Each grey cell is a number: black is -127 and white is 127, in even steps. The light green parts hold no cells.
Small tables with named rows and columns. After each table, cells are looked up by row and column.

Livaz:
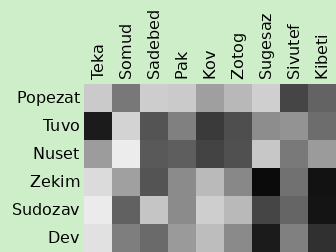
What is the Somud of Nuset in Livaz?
108
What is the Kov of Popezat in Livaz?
31
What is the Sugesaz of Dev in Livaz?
-100
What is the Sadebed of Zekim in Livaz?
-43
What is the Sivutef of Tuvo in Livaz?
19
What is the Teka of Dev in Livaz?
97
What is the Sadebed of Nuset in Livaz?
-38
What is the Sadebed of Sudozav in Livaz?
69
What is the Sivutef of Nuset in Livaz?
-6
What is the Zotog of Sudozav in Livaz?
57
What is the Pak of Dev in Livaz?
26
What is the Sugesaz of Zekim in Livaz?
-116
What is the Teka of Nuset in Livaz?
28
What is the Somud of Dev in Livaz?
-1

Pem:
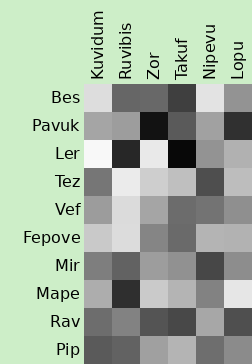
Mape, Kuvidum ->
45
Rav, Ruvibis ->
2
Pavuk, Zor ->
-109
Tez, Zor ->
78
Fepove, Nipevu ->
52
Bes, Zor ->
-23
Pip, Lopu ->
11
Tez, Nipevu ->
-49
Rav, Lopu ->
-48
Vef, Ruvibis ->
91
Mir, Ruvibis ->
-29
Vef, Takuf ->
-19
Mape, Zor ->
74

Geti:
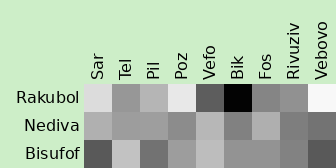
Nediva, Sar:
48
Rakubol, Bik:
-124
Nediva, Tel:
29
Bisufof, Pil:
-13
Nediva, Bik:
1
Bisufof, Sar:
-38
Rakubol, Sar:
92
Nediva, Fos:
47
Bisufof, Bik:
19
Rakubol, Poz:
104
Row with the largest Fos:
Nediva

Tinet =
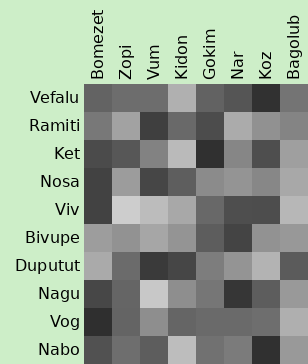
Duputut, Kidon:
-57
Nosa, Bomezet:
-61
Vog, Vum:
14
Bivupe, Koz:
18
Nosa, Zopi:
28
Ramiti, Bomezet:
-7
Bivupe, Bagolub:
24
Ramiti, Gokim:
-51

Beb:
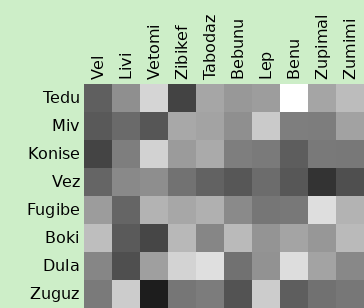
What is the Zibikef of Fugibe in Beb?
39
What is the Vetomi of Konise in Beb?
82
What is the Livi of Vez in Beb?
9
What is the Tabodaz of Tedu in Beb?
38
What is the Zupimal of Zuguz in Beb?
-14
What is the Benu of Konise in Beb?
-34
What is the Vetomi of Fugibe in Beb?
51
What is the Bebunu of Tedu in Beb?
24
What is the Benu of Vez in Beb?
-40
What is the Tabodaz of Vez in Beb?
-29
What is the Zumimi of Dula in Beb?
8
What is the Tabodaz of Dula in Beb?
95
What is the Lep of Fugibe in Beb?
-9
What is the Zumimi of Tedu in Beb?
60
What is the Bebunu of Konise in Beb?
-1

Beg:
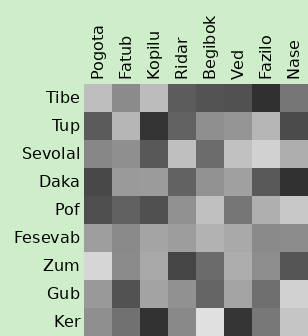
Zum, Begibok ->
-20
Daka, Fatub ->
26
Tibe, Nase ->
-9
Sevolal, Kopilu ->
-39
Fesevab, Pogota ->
30
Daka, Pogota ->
-55
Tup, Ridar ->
-29
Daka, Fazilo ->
-38
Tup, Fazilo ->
54
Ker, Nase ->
69
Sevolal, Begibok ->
-19
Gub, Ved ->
36
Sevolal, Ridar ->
63
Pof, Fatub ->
-30
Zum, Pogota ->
86
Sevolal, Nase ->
46
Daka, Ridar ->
-29
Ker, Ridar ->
9
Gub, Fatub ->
-45
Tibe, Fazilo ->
-79

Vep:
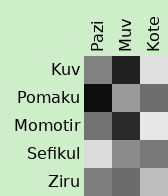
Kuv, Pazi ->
1
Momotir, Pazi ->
-13
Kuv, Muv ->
-94
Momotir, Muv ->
-85
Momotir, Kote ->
103
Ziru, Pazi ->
-1
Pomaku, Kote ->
-17

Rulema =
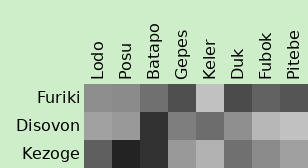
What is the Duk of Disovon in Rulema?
15
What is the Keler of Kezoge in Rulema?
49
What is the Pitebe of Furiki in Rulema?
-42
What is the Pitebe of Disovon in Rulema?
65
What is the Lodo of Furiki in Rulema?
14
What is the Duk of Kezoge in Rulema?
-15
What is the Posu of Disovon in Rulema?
25
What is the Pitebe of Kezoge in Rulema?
31
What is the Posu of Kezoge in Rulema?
-92
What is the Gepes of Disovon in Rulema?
-1
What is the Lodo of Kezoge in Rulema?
-32
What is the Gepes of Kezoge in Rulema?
25
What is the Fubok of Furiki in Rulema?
-29
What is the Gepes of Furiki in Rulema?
-48
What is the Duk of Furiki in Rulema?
-52
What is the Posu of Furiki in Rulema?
11
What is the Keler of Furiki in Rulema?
65
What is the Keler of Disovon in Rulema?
-18

